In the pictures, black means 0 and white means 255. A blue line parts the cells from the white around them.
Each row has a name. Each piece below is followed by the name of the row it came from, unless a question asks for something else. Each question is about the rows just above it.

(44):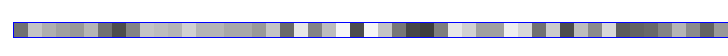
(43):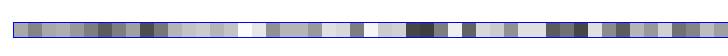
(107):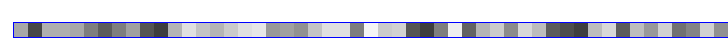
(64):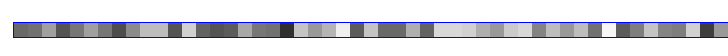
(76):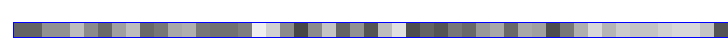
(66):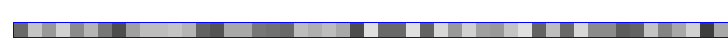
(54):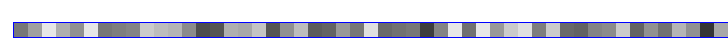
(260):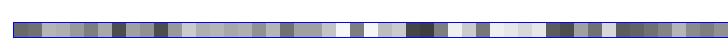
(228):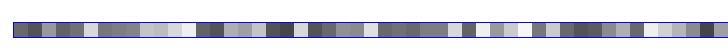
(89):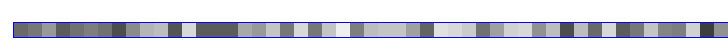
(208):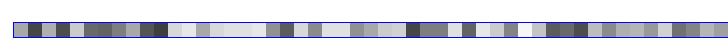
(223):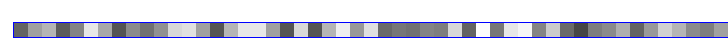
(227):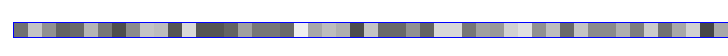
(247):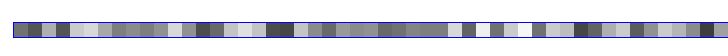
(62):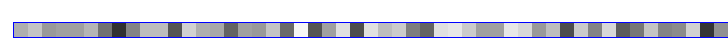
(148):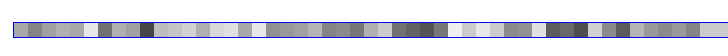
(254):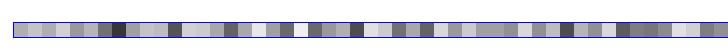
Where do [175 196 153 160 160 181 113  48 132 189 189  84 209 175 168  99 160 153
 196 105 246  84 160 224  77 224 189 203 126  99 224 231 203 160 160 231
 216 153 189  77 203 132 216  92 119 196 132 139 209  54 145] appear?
(62)
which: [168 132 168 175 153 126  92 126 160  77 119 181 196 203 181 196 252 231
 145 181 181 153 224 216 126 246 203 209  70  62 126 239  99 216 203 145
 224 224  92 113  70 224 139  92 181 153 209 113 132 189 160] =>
(43)
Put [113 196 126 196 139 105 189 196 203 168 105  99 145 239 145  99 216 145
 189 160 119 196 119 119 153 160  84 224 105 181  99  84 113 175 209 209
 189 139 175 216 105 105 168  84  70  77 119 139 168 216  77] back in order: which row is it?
(227)

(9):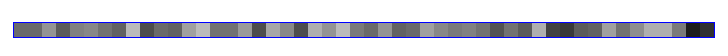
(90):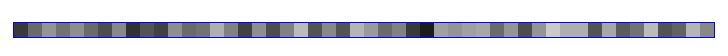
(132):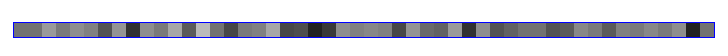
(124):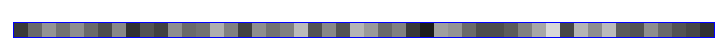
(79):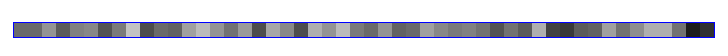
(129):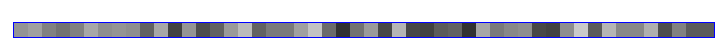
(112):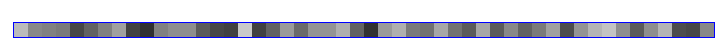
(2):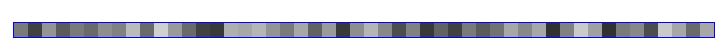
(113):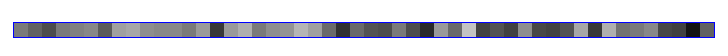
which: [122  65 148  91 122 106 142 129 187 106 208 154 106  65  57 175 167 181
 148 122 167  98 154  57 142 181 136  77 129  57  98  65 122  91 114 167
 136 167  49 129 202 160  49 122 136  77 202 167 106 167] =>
(2)
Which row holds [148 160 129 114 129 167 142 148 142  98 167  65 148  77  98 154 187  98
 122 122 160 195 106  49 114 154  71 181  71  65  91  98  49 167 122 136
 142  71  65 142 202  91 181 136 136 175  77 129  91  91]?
(129)
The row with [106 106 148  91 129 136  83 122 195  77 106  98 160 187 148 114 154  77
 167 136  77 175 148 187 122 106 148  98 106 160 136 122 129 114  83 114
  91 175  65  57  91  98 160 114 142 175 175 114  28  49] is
(79)
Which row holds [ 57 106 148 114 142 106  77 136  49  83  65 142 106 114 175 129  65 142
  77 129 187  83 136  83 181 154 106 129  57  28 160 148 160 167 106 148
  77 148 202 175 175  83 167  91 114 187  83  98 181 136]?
(90)
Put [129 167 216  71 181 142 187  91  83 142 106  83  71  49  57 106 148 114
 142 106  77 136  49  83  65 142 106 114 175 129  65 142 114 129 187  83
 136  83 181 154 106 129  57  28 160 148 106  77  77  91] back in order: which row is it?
(124)
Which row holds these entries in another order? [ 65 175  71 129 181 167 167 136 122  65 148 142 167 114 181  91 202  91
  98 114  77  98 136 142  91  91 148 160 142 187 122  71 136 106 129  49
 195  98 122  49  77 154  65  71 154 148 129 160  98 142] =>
(129)

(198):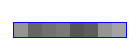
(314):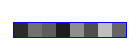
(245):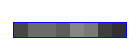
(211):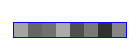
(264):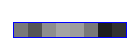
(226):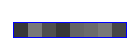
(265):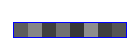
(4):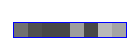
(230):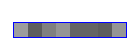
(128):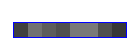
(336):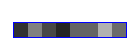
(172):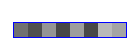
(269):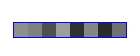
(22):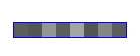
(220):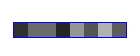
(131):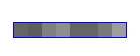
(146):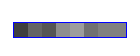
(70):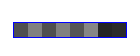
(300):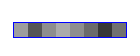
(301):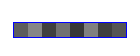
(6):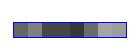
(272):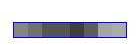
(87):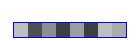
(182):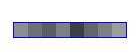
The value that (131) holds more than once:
[101]
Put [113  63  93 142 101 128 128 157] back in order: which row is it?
(182)
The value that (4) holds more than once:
[71]

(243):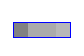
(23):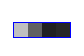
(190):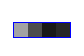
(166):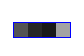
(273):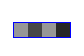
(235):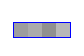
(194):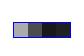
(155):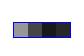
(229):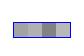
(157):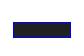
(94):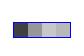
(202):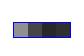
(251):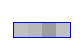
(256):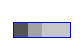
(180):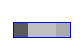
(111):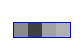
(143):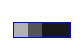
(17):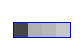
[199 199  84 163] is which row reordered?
(256)
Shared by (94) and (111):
[64]
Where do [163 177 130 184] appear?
(229)
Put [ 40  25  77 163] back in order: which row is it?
(190)
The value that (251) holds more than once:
[192]

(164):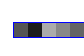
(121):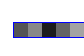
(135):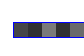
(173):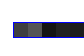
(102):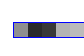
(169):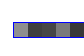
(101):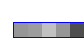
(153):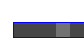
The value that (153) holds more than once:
[70]
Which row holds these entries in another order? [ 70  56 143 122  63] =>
(169)
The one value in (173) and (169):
[63]
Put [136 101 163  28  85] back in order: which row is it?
(121)
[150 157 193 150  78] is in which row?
(101)
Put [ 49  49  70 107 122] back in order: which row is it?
(135)

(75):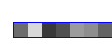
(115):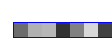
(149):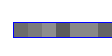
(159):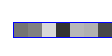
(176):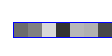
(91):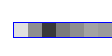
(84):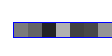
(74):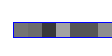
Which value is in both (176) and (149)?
[108]
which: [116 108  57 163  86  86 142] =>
(74)
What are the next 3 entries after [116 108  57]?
[163  86  86]
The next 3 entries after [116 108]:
[ 57 163  86]
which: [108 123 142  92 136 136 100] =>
(149)
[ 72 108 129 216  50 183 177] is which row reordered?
(176)
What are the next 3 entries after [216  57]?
[ 80 155 142]

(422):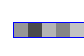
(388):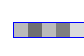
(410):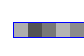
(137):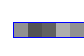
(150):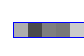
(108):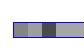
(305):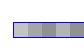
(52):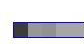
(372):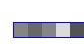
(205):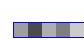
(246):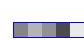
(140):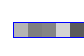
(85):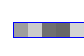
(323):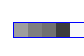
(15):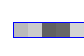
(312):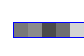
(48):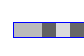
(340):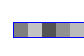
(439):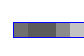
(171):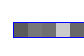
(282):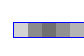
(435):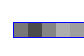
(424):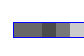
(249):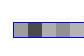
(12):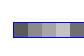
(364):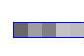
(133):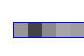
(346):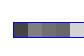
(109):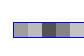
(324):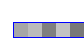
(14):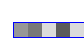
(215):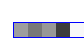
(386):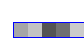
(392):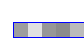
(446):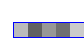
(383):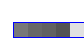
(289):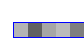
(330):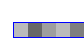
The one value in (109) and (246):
[133]
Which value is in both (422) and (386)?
[195]
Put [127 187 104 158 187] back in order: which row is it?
(330)
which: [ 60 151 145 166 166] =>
(52)
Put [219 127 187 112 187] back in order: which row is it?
(388)
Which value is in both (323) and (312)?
[112]

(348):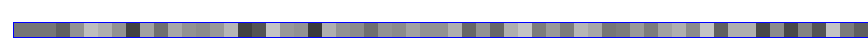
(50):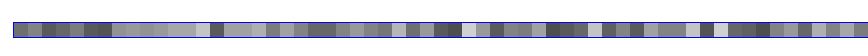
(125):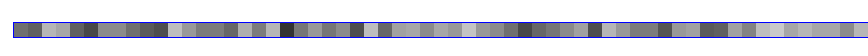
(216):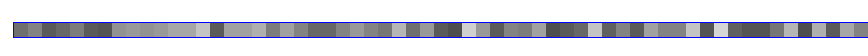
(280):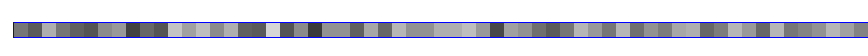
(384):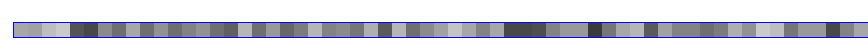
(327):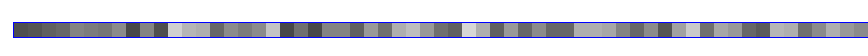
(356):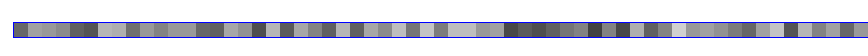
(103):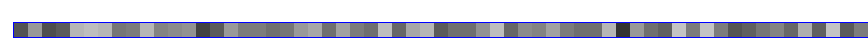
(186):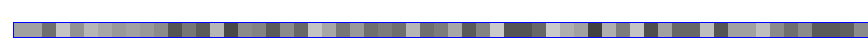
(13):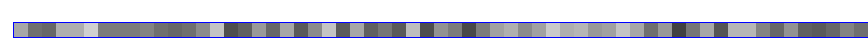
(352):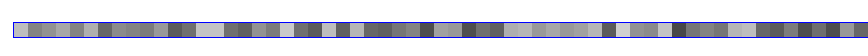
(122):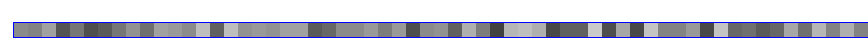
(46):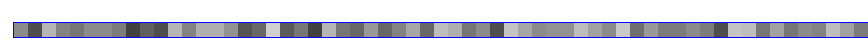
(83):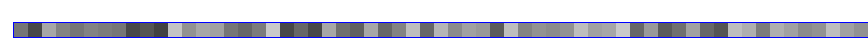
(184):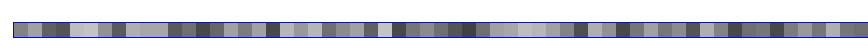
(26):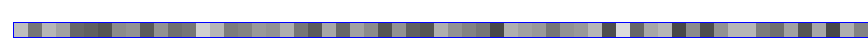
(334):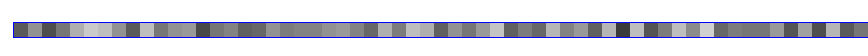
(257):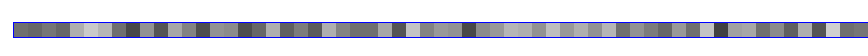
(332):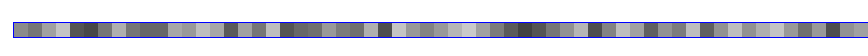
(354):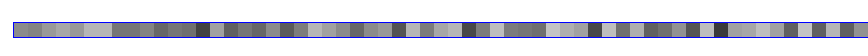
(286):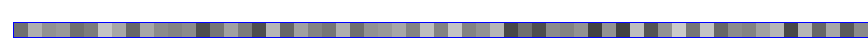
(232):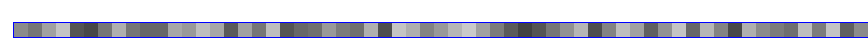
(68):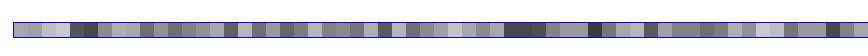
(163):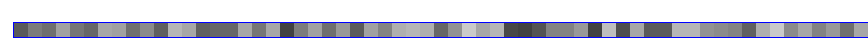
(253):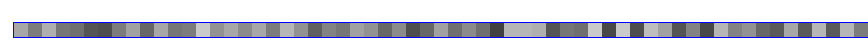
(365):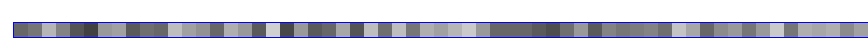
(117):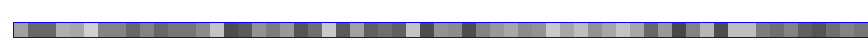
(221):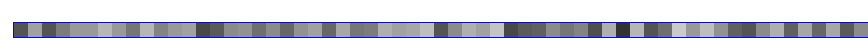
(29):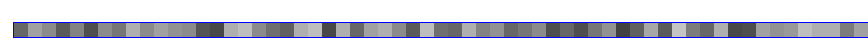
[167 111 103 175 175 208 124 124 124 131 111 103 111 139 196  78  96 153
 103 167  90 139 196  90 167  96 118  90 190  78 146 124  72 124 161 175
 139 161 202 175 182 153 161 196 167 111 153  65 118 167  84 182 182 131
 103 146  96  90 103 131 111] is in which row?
(13)
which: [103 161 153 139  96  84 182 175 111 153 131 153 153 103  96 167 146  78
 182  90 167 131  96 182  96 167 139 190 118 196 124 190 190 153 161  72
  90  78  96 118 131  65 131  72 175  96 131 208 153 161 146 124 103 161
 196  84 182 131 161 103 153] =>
(356)
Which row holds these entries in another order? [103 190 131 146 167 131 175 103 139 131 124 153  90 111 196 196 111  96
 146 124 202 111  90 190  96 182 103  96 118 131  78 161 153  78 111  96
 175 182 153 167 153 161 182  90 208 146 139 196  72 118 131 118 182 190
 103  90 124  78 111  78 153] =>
(352)

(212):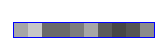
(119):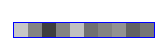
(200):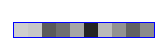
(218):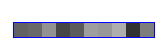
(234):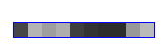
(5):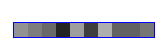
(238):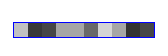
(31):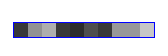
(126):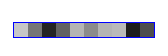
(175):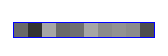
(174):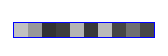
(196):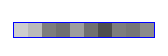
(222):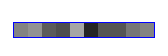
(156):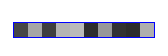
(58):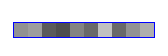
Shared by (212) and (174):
[70]
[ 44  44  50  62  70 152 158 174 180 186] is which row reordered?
(234)

